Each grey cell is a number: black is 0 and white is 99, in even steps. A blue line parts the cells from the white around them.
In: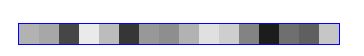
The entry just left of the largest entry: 27
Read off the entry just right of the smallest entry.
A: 43
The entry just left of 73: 91
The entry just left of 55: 59

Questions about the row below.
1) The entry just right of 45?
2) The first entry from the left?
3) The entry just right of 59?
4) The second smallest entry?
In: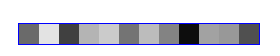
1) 73
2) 41
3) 31
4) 25

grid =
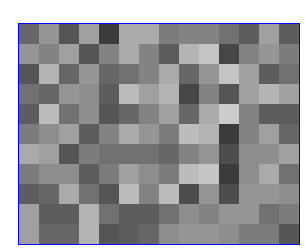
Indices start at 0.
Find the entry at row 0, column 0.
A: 40
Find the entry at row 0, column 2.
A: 33
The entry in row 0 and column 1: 58
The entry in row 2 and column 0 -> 33
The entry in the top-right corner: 36
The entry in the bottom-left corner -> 62
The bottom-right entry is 33
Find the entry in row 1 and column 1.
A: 51
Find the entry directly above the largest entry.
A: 33
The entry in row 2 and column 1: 70
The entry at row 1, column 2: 62
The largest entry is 79
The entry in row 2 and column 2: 40
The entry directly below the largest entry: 23

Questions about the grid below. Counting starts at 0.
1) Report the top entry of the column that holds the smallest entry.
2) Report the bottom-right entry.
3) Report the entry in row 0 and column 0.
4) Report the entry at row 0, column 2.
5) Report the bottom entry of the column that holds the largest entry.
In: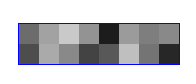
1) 11
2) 15
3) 42
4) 78
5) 53

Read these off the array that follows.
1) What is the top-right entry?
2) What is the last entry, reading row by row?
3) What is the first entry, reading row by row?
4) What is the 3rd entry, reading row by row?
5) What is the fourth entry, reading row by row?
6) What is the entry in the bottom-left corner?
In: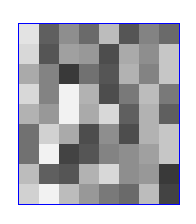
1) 41
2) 26
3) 88
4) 55
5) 41
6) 81

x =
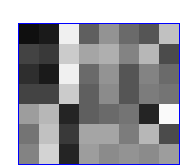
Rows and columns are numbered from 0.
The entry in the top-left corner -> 6
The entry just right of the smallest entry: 10
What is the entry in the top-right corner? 75
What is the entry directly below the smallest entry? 26
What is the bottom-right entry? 61
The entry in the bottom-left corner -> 51
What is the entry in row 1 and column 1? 22
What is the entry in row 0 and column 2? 93
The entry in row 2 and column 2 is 93

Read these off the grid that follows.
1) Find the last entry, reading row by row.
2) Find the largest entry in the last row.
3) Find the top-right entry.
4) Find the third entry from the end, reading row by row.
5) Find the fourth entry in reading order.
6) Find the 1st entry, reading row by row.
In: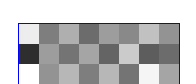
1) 64
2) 99
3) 57
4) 45
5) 42
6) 92

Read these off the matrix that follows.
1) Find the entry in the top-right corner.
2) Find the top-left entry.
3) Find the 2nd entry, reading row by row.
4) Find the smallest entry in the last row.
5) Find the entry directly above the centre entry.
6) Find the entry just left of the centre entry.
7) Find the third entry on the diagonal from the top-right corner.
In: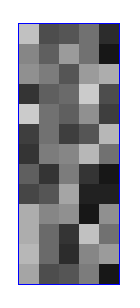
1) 17
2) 75
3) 30
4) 9
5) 24
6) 48
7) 33

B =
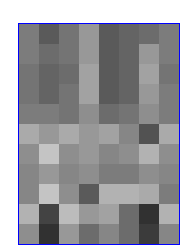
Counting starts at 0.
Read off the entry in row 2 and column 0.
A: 45
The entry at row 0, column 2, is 45
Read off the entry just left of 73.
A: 26
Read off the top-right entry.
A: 48
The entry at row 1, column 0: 48
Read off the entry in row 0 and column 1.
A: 35
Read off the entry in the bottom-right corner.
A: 52
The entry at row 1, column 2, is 45
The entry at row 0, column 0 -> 48
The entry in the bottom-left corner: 55

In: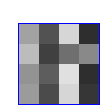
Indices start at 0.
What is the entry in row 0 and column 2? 83
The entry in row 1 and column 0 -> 73
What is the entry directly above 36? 25
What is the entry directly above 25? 32
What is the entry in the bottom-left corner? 60
